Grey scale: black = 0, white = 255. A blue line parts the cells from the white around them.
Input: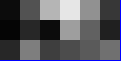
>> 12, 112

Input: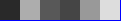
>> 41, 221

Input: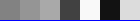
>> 130, 220

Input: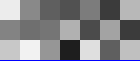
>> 236, 192

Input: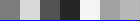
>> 124, 184

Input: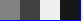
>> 130, 23
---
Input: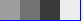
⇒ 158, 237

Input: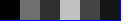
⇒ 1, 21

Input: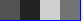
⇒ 82, 115

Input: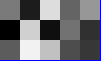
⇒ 122, 55

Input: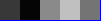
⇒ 56, 116

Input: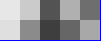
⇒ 231, 168

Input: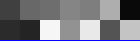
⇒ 64, 196

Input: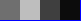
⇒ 111, 12
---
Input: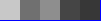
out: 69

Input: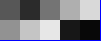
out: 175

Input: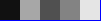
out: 131

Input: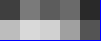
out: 106

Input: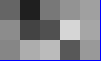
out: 147

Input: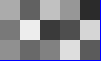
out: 151

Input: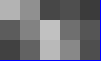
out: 78

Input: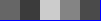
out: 132

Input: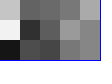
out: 120
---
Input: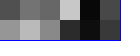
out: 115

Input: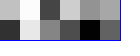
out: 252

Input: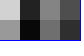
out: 34

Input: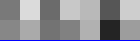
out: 219

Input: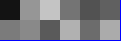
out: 150

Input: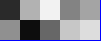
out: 178

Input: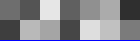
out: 84

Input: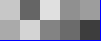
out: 101

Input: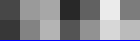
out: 154

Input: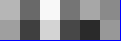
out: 105
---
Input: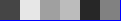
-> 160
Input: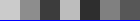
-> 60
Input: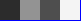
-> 78
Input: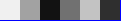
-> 18
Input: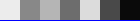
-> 181
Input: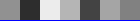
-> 236
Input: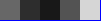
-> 24
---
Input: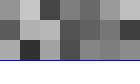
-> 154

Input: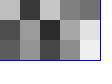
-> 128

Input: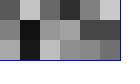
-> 128

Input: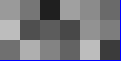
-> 139

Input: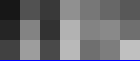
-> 103

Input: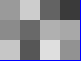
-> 99

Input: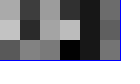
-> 23
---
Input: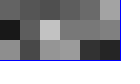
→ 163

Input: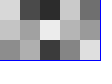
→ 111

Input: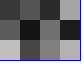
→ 165

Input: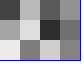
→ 145

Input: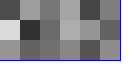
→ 127

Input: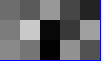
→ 35

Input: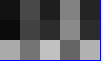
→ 36

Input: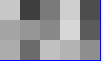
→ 77
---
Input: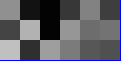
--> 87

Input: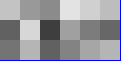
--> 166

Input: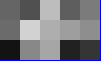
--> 33

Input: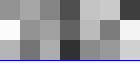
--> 153

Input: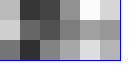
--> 221

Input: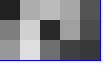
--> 64

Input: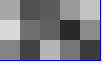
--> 118
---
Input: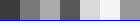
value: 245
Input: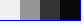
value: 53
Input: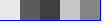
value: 199
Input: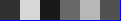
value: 183
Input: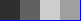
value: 206
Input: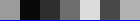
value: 72
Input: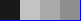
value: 169
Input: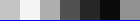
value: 11
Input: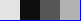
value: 86
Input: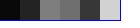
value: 55
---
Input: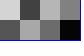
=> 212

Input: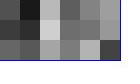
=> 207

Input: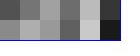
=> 201

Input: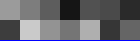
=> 202

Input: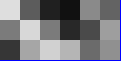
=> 222

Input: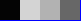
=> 212

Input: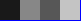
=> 196
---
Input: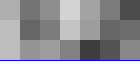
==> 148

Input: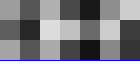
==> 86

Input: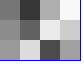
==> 220

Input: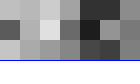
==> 170

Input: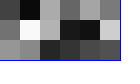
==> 137

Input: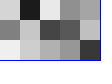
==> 206

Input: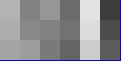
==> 157

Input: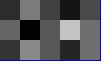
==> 138
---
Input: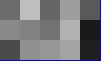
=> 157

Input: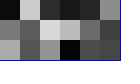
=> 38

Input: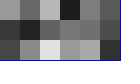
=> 125

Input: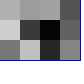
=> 162

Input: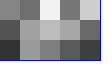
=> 119

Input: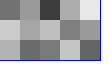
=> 173

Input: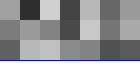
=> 103

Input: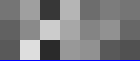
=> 124
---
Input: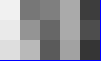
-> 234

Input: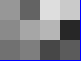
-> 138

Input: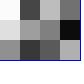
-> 223

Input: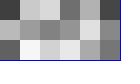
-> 186

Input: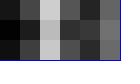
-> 2

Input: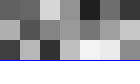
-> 175

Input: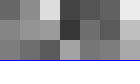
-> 133

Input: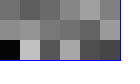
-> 140
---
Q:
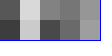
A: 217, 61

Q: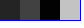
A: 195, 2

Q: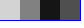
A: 211, 21

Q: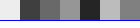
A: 237, 37

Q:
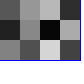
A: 213, 7

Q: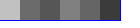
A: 193, 59

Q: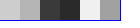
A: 240, 42
